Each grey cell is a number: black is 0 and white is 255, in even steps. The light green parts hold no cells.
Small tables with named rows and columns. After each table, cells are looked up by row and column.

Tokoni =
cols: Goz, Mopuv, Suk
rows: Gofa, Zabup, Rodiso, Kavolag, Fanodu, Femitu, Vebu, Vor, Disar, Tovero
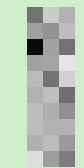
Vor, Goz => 188
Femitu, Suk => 111
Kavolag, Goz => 161
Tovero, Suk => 124
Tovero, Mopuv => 157
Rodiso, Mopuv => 162
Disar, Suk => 154
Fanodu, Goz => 186
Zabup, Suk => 189
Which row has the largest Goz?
Tovero

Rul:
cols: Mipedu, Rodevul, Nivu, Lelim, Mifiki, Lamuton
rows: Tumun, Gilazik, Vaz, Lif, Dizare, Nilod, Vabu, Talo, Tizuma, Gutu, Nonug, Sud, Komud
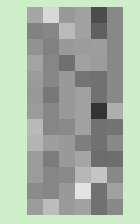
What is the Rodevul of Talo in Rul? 134
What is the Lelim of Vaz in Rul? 156
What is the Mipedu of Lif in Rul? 163
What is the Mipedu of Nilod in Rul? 152
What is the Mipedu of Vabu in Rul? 155
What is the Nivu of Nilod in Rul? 153
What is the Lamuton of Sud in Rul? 160
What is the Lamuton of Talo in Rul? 115
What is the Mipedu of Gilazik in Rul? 130
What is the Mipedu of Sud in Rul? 139

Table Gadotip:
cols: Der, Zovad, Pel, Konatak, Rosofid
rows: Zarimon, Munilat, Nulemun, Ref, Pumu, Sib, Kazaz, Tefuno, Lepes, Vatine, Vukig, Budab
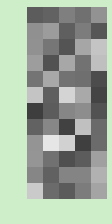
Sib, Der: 196
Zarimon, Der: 92
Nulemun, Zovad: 118
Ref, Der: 157
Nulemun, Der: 145
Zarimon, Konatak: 112
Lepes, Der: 148
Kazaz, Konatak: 141
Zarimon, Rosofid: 146
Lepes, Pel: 209
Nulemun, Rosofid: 196
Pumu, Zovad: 168
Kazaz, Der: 62
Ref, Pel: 167
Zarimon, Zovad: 98
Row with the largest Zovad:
Lepes

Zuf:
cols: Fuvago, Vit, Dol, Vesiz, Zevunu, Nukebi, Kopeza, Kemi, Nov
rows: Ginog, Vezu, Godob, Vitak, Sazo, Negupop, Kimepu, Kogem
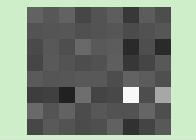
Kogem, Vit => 89
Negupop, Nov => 167
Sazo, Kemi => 92
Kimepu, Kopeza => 82
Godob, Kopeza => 42
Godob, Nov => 42
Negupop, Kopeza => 248
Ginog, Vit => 87
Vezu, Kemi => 81
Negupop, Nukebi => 72
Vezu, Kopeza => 75
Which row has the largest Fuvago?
Kimepu

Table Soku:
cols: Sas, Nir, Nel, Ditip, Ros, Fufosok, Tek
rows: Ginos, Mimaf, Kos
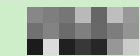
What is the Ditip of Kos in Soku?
56
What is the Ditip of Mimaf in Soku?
127
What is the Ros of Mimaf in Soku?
104
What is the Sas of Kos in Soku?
27
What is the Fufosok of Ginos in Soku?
190
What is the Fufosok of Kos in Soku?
151
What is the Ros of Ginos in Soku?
102
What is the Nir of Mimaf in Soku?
131
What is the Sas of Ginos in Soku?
135

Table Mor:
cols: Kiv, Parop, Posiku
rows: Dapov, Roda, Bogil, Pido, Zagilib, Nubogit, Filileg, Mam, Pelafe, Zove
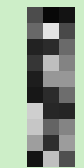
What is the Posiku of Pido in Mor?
131
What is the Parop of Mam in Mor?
100
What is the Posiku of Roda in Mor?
73
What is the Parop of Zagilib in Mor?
151
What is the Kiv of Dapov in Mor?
76
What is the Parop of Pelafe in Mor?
46
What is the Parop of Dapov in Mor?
8
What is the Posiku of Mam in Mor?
132
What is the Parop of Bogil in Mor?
43
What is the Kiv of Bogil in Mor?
34
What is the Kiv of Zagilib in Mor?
29
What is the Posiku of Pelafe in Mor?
156
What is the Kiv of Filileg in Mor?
207
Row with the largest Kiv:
Filileg

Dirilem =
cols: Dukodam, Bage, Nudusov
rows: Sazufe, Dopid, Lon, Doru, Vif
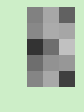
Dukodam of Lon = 51
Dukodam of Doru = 110
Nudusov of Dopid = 166
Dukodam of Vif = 133
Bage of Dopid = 171
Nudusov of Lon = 193
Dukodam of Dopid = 136
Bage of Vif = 168
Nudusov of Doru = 151
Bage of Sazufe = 167
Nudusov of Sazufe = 97
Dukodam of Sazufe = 129
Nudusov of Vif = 63
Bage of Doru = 146
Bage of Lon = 110
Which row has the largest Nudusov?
Lon

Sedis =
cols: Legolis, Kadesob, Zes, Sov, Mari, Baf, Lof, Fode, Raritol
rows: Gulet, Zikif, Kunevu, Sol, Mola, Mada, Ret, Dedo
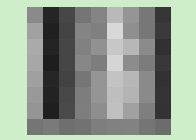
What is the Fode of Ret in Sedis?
127
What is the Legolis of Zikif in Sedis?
161
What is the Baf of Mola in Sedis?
195
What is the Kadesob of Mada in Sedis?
35
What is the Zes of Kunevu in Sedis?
70
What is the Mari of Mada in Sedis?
149
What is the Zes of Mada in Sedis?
72
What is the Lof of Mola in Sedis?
183
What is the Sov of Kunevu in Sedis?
129

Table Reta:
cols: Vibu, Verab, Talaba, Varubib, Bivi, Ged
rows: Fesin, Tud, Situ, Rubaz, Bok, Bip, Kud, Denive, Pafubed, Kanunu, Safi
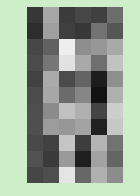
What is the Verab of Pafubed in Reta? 65
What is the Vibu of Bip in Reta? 75
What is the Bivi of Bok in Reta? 29
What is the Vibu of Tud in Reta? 45
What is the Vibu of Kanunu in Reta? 81
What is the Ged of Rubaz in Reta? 194
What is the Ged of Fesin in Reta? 109

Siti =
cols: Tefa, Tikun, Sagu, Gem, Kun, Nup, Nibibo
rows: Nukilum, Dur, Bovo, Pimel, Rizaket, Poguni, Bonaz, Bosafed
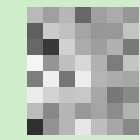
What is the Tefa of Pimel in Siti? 245
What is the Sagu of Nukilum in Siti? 182
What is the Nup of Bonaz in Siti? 140
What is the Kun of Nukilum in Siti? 159
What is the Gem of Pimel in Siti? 215
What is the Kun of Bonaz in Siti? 164
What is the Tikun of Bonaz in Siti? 136
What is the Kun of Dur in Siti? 151
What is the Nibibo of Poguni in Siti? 137
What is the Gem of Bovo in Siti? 171
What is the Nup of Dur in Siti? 152
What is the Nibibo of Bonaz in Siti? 178
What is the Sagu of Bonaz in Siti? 181
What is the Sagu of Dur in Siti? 192
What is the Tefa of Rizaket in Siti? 125
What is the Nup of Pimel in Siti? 124
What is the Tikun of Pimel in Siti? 149
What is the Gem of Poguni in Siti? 199
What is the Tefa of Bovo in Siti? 103
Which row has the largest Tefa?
Pimel

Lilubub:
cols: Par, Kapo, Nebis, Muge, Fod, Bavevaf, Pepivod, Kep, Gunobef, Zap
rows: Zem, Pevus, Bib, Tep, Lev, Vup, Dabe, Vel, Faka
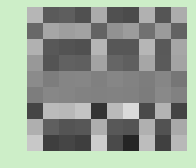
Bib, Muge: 80
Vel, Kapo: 95
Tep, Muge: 95
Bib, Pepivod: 87
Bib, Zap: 166
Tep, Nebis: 97
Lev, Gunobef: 134
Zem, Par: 182
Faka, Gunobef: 64
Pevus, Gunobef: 155
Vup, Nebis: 133
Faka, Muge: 62
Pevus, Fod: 99
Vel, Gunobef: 82
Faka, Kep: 189
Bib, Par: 177

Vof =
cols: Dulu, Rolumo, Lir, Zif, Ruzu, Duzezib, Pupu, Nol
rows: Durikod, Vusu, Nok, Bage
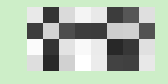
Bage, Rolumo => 40
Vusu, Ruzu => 60
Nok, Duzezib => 40
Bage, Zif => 255
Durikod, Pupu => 86
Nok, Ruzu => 235
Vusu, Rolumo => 211
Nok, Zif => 249
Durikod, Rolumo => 52
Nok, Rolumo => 52
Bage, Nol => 232
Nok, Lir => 227

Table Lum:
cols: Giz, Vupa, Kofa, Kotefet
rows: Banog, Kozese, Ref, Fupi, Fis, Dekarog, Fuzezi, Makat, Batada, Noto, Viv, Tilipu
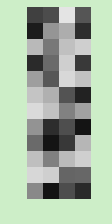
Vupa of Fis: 87
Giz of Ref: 185
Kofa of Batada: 56
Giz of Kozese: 27
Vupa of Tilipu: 19
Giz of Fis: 158
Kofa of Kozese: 173
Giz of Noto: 191
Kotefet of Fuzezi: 161
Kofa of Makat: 78
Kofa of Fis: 216
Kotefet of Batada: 182
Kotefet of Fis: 194
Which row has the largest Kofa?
Banog

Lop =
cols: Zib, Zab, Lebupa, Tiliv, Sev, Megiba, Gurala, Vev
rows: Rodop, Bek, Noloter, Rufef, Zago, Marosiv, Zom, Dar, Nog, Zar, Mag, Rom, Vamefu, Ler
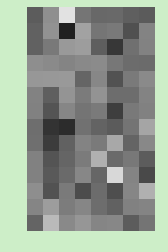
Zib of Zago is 151
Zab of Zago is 152
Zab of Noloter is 121
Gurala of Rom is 134
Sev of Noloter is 94
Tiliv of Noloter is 157
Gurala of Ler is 92
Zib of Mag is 129
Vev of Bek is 131
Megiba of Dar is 91
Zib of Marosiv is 130
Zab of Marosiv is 95
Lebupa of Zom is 134
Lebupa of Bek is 32
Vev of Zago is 138

